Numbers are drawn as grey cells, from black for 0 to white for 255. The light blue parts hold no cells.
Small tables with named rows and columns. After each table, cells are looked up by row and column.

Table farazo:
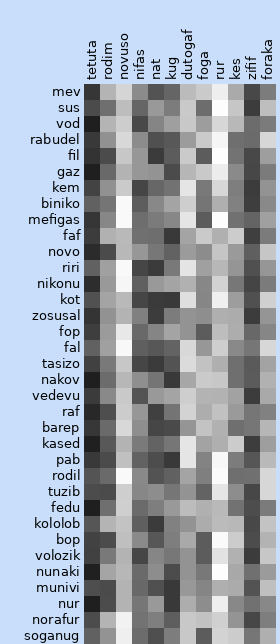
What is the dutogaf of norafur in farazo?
200
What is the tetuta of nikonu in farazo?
45
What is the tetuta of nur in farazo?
31
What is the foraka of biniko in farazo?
137
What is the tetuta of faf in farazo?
60
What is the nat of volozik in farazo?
134
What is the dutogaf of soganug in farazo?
200
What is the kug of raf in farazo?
116
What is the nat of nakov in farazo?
117
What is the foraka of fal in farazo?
215
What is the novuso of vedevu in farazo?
201
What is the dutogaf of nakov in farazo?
167
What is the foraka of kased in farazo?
158
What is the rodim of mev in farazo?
180
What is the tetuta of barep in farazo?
55
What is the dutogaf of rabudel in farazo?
156
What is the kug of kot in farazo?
57
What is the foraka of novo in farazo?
198

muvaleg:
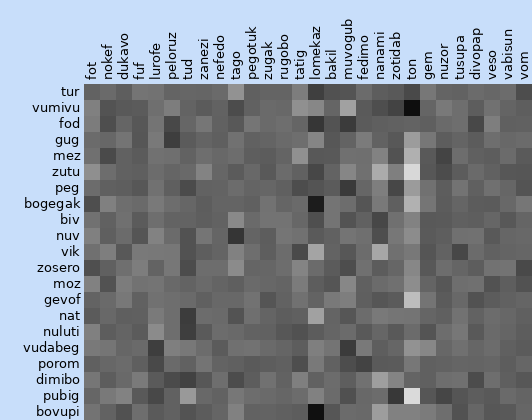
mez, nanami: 130
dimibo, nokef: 93
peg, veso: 112
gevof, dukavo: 120
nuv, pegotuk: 100
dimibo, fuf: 122
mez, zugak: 92
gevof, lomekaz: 99
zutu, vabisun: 87
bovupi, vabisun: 89
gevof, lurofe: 113
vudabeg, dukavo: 102
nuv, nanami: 78
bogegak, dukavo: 110

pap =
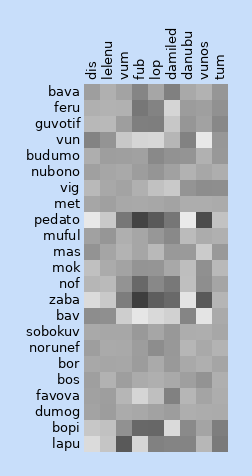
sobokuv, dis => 169
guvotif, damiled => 199
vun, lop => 215
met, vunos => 173
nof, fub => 104
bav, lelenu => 143
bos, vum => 158
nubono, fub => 157
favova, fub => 213
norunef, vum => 169
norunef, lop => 141
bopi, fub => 104
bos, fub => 171
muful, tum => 176
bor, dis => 168
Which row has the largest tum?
pedato

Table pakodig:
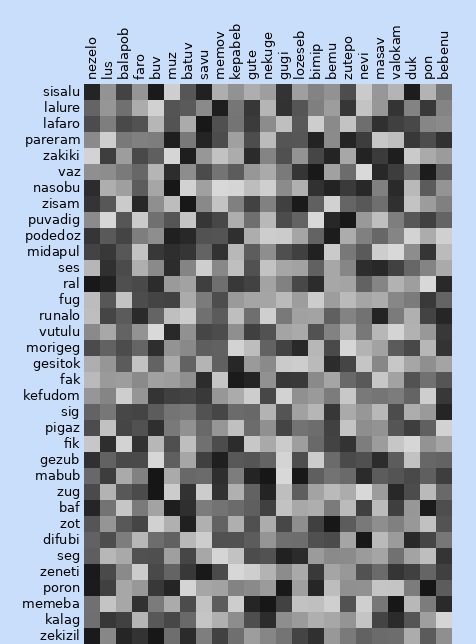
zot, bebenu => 83
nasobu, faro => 92
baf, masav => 187
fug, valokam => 135
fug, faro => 76
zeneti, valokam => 53
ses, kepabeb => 191
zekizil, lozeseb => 68

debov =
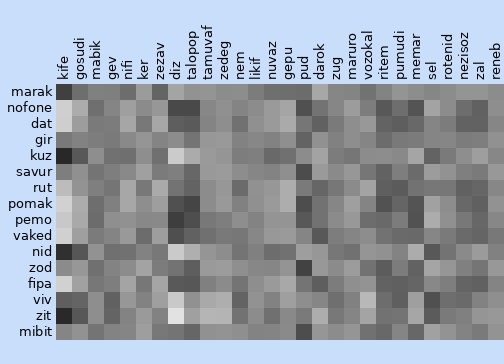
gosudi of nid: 86
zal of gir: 126
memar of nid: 172
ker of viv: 130
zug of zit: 120
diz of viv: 201
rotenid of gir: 134
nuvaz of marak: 111
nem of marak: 141
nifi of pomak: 167
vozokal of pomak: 132
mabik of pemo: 108
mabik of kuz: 142
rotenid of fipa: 126
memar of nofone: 84
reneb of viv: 143
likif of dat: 144
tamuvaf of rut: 140
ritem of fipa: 98
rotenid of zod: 150
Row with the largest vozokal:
viv

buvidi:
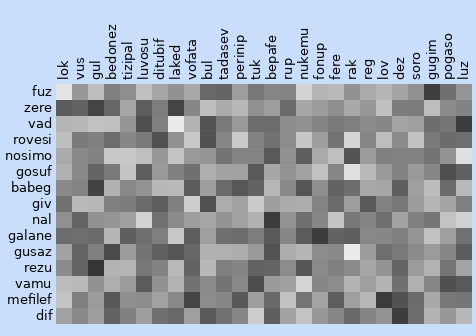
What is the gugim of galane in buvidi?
194
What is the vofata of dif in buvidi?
159
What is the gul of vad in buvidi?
194
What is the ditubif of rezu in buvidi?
131
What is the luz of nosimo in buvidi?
224
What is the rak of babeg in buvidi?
109
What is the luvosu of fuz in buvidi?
192
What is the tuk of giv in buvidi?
203
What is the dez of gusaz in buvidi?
121
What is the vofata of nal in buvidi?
157
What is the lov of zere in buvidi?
192
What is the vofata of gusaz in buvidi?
103
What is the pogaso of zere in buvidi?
139
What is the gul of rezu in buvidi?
53
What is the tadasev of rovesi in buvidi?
134
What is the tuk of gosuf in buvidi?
89
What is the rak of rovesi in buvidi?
213
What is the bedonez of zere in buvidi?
103
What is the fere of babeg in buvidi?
99
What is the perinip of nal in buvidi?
161

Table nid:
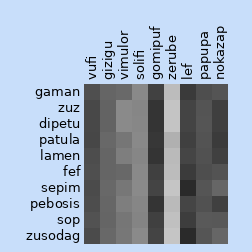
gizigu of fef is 101
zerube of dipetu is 196
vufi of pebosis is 77
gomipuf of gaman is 65
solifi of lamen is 134
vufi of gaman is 79

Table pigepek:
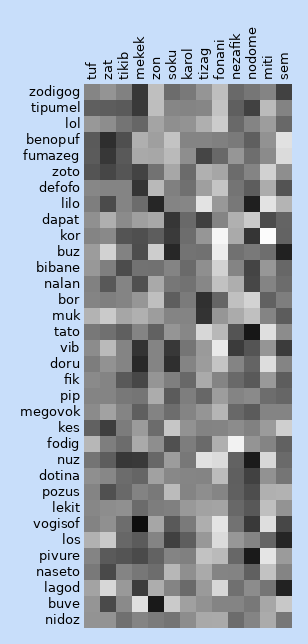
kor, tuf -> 132
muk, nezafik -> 171
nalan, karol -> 114
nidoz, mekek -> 132
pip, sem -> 102
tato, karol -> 135
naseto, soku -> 183

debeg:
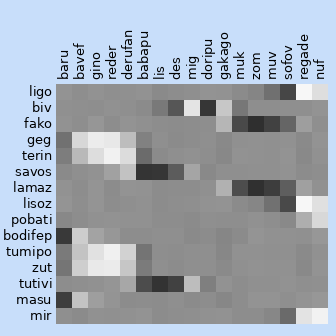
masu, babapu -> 141
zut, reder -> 235
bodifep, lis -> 143
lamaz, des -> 141
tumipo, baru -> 122
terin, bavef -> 185
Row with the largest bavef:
geg

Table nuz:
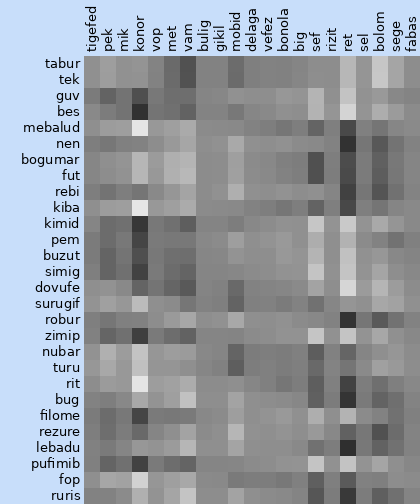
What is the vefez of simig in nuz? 141
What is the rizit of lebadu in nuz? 125
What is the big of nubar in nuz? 128
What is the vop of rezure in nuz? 133
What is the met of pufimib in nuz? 109
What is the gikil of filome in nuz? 139
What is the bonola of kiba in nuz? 118
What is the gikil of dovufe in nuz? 129
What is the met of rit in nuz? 161
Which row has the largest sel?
dovufe

